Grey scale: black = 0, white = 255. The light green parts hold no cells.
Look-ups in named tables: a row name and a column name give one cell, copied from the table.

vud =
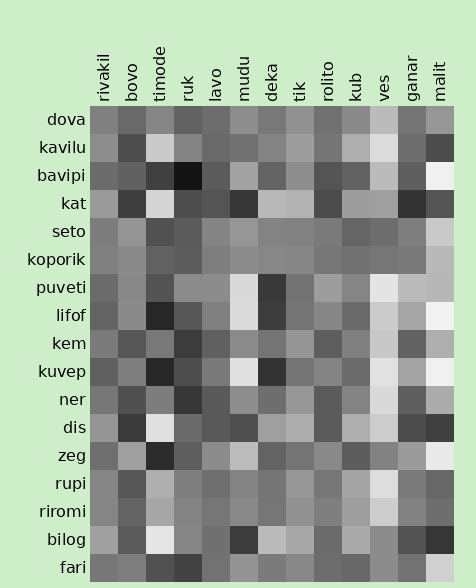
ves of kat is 159
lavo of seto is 132
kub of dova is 138
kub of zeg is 93
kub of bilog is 170
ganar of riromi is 130
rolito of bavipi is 84
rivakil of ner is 119
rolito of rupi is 119
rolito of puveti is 157
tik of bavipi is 142
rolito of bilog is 107
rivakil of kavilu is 141
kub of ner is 131
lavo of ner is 89
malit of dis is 64
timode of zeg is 44
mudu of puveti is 217
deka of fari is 123

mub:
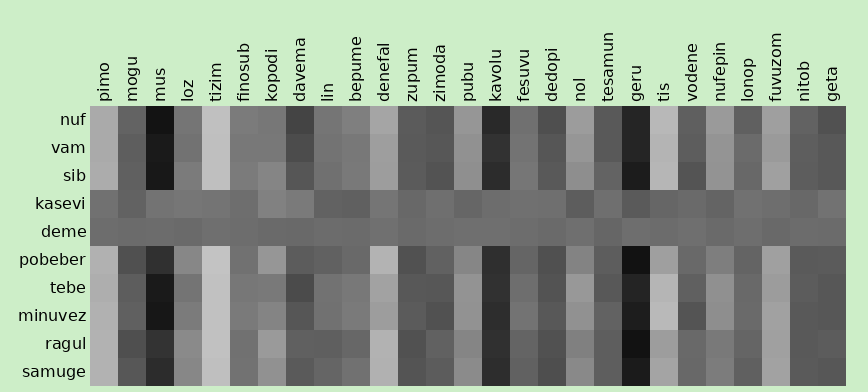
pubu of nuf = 150
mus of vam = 26
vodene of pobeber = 105
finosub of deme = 109
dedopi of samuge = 78
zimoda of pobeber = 97
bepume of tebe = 120
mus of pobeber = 48
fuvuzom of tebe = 156
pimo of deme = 109
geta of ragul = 92
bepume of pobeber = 105
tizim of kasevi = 116
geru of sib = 28
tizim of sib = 191
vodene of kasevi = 106
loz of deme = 106
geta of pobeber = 91

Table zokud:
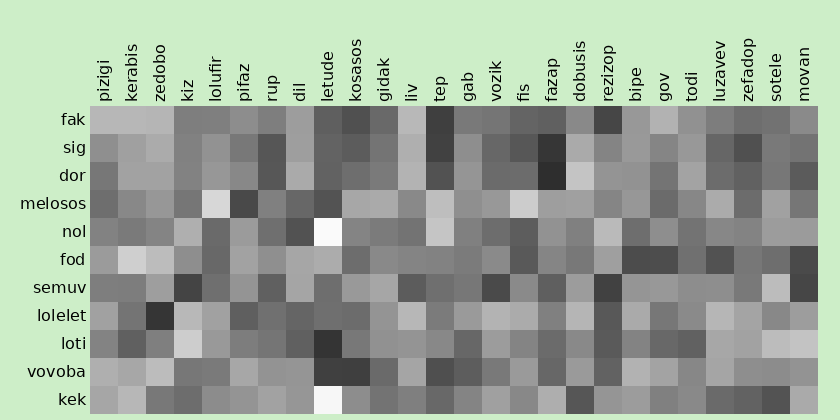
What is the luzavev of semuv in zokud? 142
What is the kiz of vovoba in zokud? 119
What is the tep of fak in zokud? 63
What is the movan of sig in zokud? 115
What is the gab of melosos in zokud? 143
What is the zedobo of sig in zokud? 171
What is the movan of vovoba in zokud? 147
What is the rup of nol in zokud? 111
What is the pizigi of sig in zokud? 143
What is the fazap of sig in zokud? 54
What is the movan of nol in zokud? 155
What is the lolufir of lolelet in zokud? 161
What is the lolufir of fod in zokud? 104
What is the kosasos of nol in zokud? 132

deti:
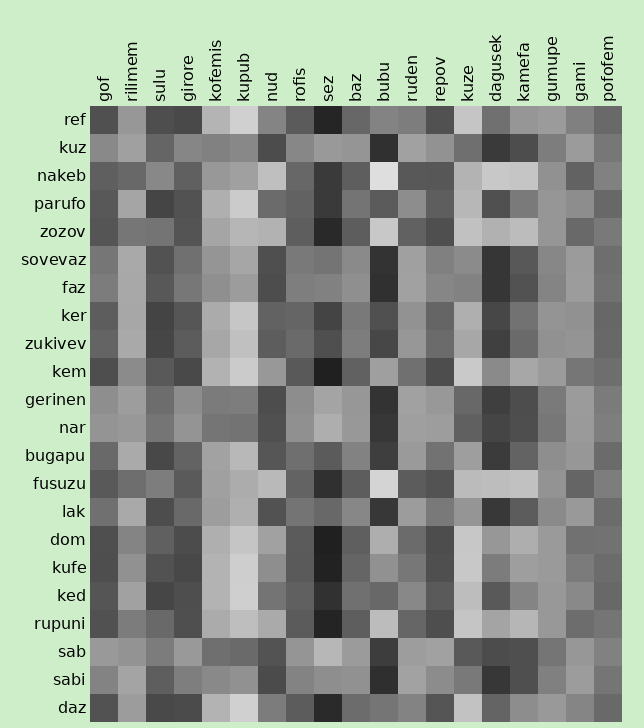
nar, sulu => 117
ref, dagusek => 112
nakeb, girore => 96
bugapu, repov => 114
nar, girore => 148
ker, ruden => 146
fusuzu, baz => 93
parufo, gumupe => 150
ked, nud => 116
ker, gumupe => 148
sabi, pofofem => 117
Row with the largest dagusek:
nakeb

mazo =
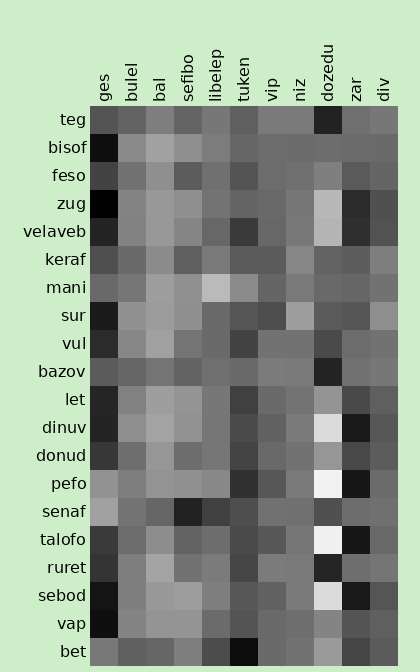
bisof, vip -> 108
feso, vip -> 108
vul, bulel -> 135
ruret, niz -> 121
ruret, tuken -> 70
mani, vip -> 101
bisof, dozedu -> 109
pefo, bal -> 147
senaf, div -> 112
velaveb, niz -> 120
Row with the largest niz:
sur

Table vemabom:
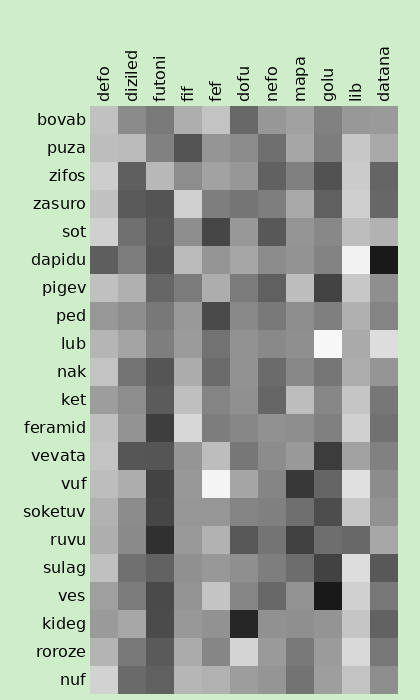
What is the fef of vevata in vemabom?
189
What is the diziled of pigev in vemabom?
176
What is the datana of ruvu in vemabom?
167
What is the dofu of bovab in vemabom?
104
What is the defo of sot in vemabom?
208
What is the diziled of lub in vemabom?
164
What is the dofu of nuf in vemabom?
157
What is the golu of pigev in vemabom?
67
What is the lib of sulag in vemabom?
221
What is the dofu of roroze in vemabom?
212
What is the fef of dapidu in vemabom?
149
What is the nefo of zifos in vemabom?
97
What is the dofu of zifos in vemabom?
151
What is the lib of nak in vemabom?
173
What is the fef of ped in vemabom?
74
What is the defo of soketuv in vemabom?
178
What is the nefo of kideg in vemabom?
145
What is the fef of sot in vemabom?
70

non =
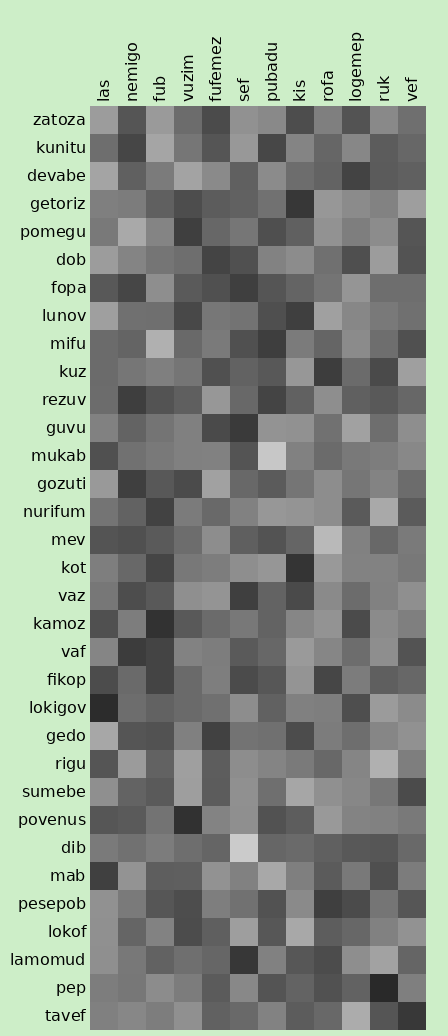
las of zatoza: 156
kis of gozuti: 117
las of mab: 64
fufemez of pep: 91
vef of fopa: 110
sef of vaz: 63
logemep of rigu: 133
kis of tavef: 92
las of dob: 156

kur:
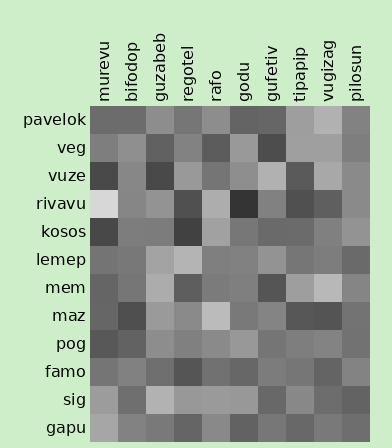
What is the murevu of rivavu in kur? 215
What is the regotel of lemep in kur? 180
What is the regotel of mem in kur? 94
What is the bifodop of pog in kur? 98
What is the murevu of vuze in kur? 73
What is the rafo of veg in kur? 92
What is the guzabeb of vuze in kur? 73
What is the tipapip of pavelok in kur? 158

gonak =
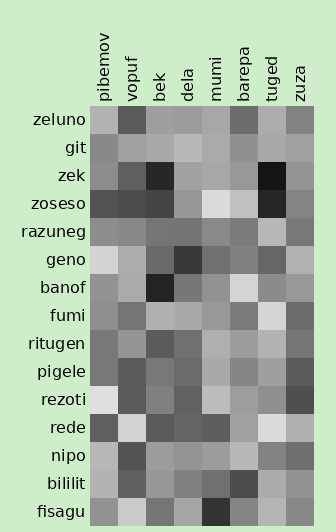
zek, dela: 161
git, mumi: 170
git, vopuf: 160
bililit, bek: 151
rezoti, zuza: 79
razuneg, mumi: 137
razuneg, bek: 117
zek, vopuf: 95
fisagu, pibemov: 146
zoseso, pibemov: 83
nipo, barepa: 184
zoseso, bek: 69
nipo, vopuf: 83
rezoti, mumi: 188
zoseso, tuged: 37
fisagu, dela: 166
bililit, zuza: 146

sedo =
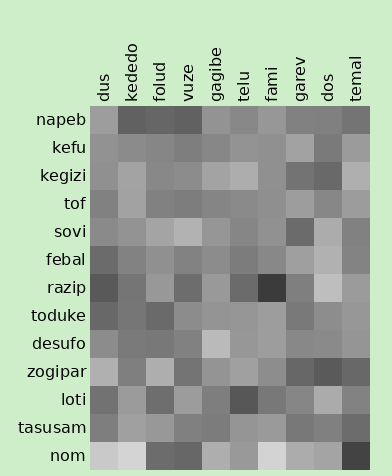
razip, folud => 152
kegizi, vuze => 140
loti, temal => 130
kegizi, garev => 115
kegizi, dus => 144
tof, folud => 129
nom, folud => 108
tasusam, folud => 152
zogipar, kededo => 127
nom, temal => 67
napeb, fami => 151
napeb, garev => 129
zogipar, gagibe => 148
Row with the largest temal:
kegizi

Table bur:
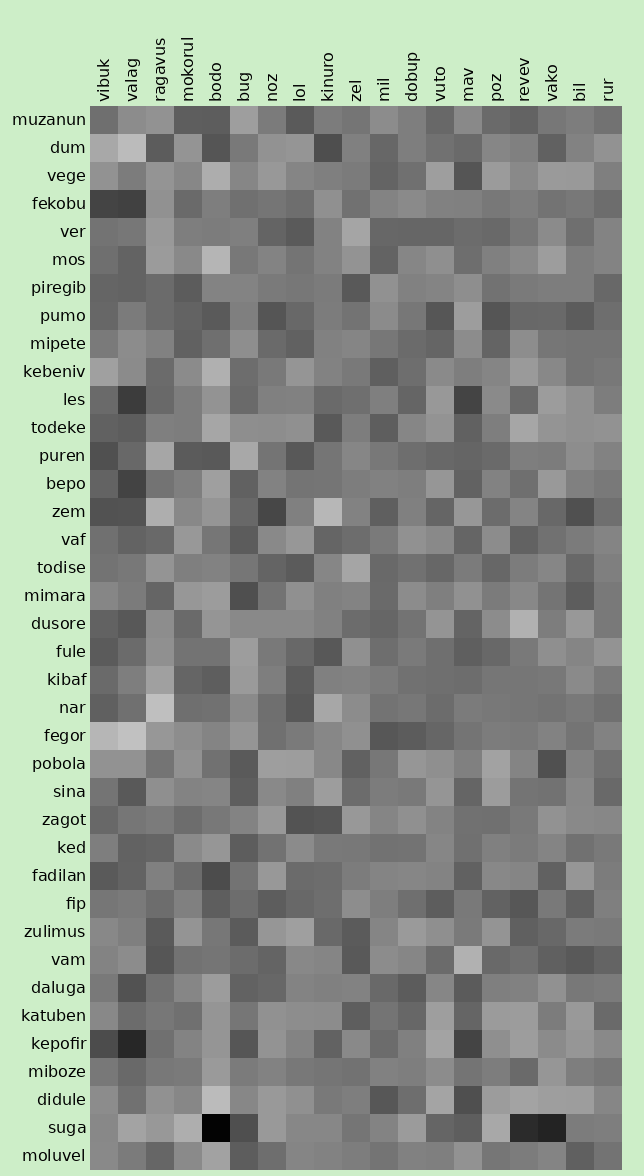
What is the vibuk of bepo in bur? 99
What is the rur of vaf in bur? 132
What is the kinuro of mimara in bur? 128
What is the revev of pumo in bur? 104
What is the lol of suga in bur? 135
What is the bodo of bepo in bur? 159
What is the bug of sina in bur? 94
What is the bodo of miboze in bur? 154
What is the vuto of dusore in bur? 148
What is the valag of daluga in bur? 82
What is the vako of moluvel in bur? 132

